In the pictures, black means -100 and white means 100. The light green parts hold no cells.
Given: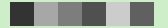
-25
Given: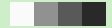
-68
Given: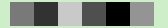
16
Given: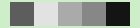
-84
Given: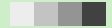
-49
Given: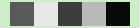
-92
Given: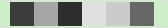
-19
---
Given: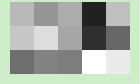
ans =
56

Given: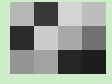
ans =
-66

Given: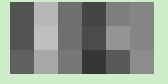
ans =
-35

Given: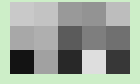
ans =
32

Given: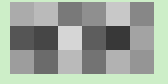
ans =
-33

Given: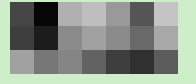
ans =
-51

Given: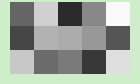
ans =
-45
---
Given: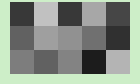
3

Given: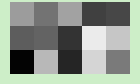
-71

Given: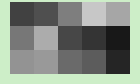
-17

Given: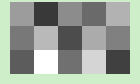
-12

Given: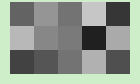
-10

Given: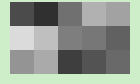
-51

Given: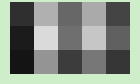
-53

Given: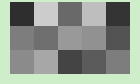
-47

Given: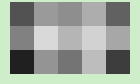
-9

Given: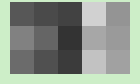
-54
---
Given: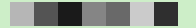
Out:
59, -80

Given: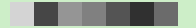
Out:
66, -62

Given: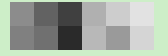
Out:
77, -67

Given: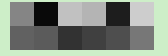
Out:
61, -93

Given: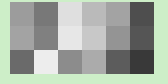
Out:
86, -55

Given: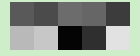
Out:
77, -97
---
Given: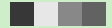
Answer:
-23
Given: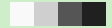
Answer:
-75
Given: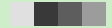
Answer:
22
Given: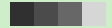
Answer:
68
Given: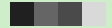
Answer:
70
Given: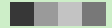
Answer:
-6
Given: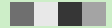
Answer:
29
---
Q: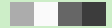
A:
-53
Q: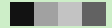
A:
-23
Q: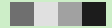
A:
-78
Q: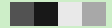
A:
32
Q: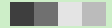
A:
47
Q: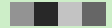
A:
-20
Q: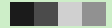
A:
14
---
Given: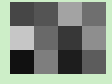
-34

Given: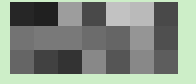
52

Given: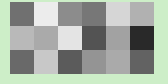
-7

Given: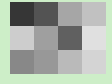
-35

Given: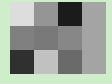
17

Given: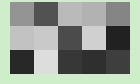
46

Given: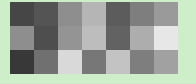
-28
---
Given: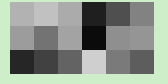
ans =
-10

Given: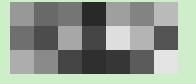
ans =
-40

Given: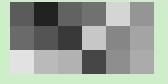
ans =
-34

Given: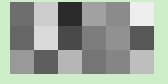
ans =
71

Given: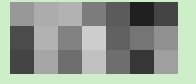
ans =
40

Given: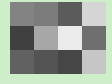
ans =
31

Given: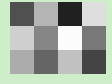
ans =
5

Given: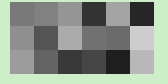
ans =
-34
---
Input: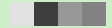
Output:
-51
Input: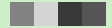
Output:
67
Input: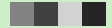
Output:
-49
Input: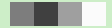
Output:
-50
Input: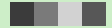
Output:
-4
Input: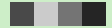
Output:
59
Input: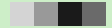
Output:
20
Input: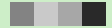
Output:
58
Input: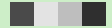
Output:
78
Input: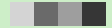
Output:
-17
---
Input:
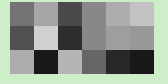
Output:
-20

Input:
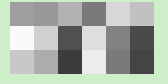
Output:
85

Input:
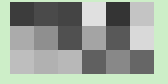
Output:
-25

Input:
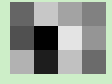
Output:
-77

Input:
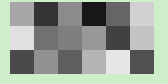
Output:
42

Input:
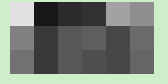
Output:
-38

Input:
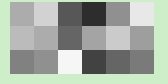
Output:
-48

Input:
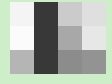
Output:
-56

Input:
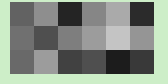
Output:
-38

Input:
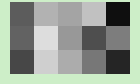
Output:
35
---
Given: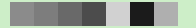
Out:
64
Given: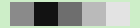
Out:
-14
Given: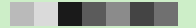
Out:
9
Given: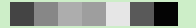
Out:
80
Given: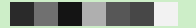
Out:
-32
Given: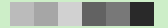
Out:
-23
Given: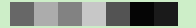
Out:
-35
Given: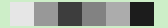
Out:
2
